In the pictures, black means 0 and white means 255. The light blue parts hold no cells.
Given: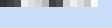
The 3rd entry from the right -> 221
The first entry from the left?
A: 52
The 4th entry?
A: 237
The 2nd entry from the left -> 66

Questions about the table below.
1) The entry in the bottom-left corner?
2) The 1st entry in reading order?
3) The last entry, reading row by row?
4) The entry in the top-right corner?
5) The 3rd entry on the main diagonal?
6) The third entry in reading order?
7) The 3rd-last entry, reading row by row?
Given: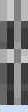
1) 103
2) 174
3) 62
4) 187
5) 129
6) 129
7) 47

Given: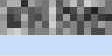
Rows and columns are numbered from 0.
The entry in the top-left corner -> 130
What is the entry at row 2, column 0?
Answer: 144
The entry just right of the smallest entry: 101
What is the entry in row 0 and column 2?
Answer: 175
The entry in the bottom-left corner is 159
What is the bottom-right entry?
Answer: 130
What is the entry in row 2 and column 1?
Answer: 59
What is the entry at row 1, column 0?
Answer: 175
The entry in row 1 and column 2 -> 101
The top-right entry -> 115

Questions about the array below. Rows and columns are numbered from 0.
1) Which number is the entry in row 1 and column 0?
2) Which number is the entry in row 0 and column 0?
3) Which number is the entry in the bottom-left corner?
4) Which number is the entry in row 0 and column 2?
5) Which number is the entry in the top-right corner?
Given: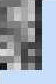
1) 81
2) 113
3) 27
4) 113
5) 39

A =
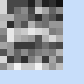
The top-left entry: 215
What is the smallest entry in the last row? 138
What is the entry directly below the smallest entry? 138
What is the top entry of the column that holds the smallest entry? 18
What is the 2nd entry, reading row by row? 71
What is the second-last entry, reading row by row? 151
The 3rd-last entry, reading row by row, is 190
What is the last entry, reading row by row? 190
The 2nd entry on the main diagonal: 71
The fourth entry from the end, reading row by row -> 243
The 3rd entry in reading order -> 71

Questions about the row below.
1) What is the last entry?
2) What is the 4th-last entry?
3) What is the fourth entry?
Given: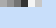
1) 199
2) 116
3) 51
